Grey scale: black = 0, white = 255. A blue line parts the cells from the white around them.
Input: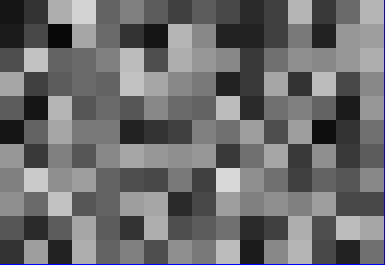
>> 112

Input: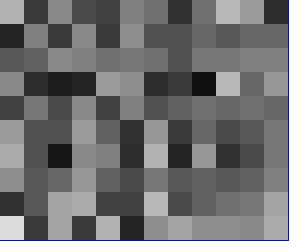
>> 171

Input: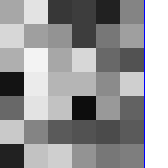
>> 126

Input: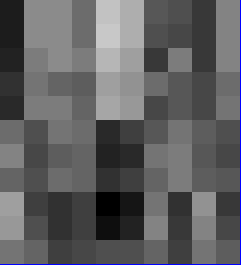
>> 93

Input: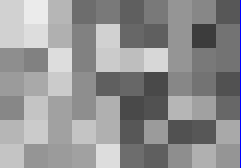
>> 149
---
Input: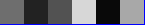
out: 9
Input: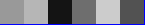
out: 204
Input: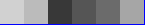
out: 107
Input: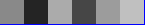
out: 156
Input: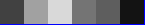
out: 94
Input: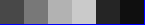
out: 37
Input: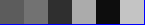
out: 13
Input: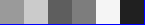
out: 245
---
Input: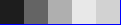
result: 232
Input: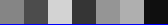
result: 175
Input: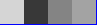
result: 132
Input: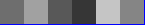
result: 197
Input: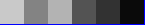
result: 50
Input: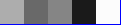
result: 26
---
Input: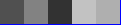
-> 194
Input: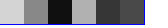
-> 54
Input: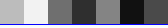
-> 17
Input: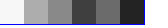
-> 107
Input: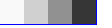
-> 145
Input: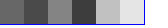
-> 193
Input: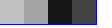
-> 22
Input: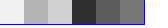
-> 91
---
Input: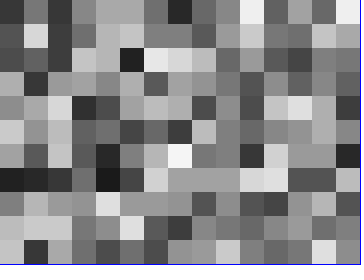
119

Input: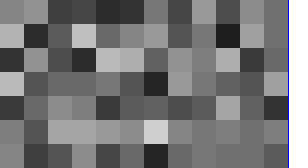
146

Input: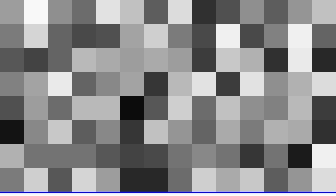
248

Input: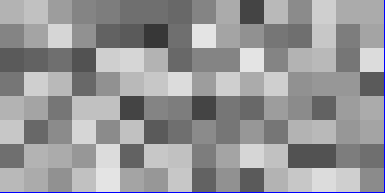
193

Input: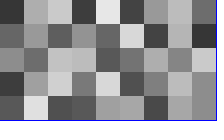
174

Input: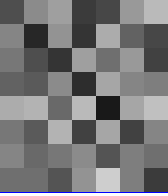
139
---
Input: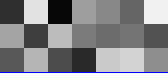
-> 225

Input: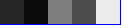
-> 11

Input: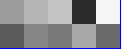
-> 180

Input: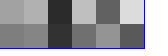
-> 177

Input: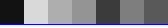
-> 217

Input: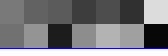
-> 98

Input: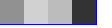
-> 209
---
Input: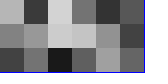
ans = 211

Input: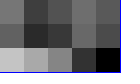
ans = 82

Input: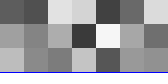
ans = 226

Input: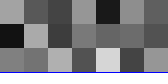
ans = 68

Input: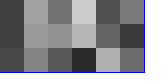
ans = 115

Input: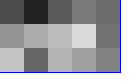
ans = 91

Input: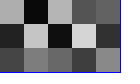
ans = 181

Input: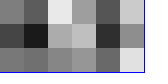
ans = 233
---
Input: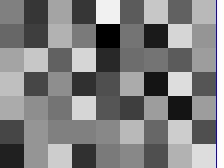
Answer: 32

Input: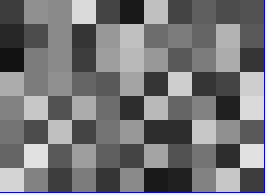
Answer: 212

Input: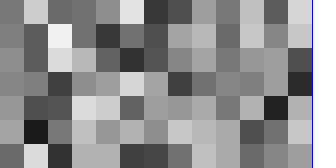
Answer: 105

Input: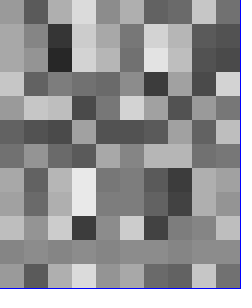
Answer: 154

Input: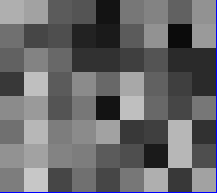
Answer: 125
